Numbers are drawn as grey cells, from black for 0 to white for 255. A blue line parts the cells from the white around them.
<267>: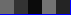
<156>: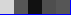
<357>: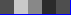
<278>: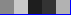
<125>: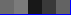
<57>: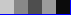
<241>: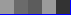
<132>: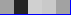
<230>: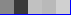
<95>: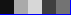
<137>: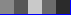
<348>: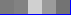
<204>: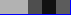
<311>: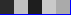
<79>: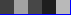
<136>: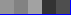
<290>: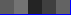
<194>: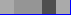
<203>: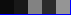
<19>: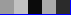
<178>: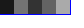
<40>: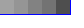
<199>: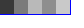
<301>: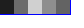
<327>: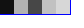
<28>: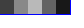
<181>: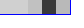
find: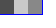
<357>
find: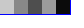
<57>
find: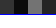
<267>
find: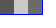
<137>

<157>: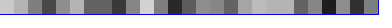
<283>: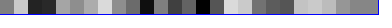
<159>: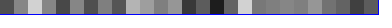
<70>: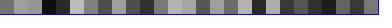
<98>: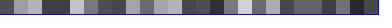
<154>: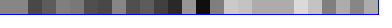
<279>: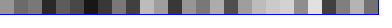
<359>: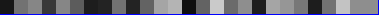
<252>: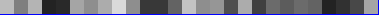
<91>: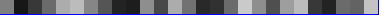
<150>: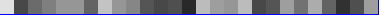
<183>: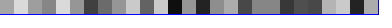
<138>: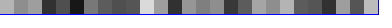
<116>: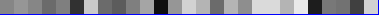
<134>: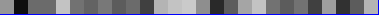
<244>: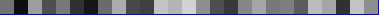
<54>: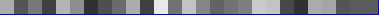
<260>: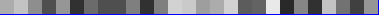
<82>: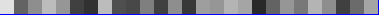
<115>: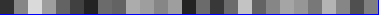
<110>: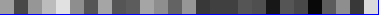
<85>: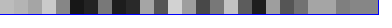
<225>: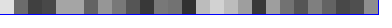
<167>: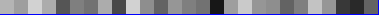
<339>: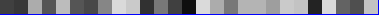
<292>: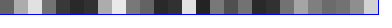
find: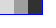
<138>
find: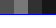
<244>
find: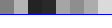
<252>
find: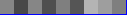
<159>
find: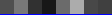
<244>
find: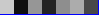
<183>

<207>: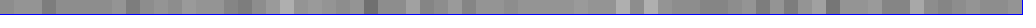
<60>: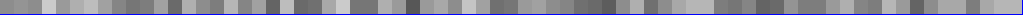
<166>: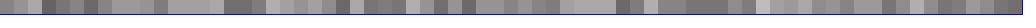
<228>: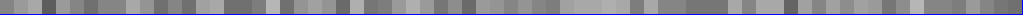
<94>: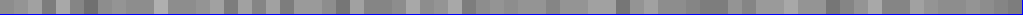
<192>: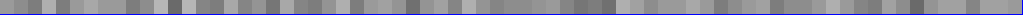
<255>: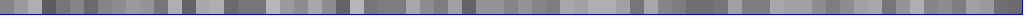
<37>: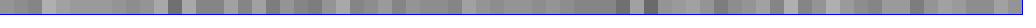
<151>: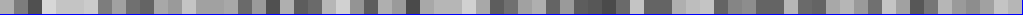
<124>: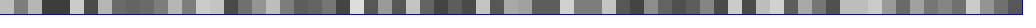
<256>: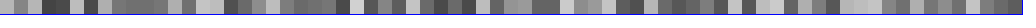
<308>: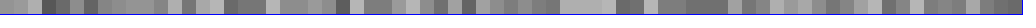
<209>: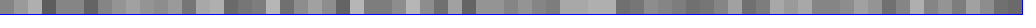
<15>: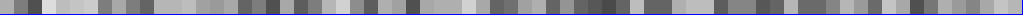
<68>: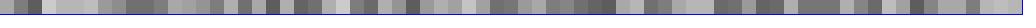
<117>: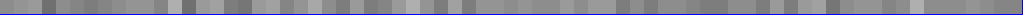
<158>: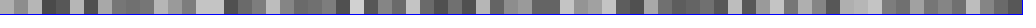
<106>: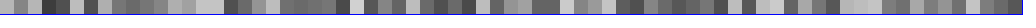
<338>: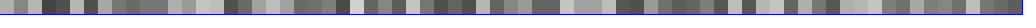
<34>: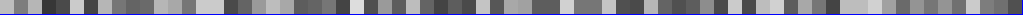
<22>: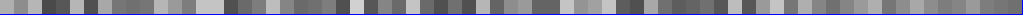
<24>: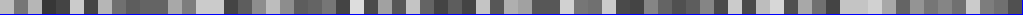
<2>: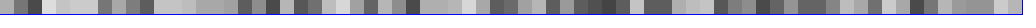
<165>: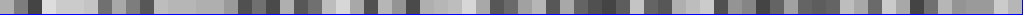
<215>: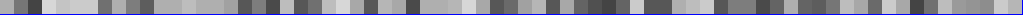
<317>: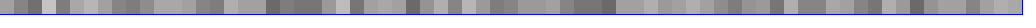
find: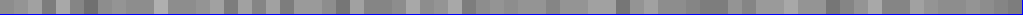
<94>
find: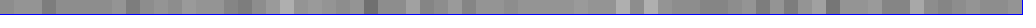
<207>
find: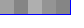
<192>
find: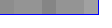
<94>
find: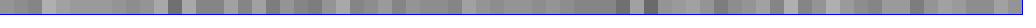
<37>

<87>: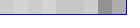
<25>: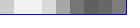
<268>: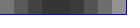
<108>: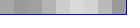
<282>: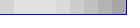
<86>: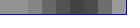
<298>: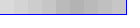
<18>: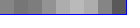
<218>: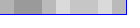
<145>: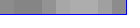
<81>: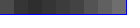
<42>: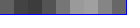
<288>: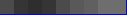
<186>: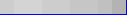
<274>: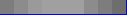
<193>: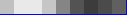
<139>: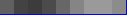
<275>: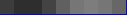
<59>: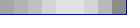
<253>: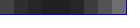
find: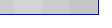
<186>
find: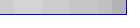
<186>
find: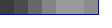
<139>

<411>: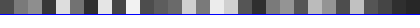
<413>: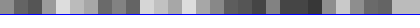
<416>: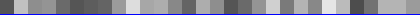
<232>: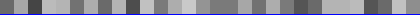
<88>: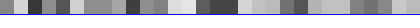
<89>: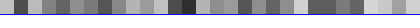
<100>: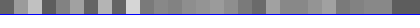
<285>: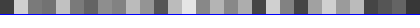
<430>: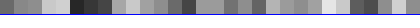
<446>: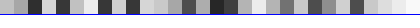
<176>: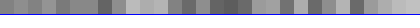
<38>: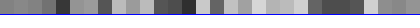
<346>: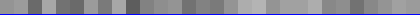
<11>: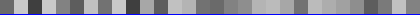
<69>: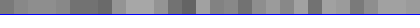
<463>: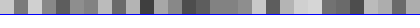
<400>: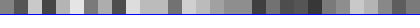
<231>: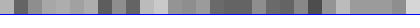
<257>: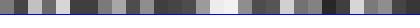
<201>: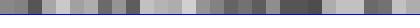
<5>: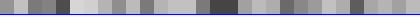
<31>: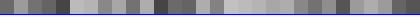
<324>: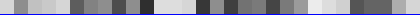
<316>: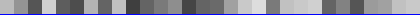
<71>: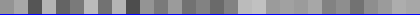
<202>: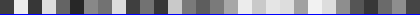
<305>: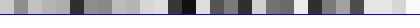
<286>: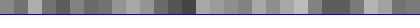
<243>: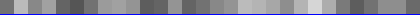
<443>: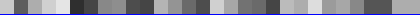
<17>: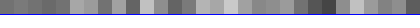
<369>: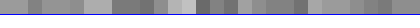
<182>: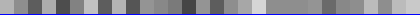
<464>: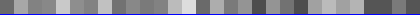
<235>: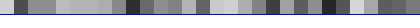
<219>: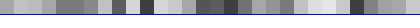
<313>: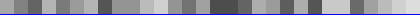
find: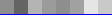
<430>
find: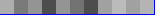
<464>
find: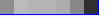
<235>

